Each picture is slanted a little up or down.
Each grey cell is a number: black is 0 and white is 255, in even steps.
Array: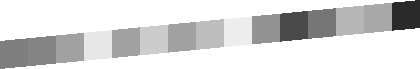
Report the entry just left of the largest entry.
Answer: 189
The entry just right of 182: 168

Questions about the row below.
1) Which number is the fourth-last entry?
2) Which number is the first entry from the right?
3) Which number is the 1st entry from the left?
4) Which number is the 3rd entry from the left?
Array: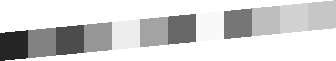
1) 118
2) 198
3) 37
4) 76

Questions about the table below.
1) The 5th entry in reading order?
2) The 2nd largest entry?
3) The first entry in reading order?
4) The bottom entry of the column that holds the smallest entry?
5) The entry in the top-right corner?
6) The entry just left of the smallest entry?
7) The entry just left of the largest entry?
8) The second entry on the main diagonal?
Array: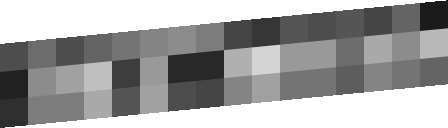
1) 116
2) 191
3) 77
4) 100
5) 27
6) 100
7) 176
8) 140
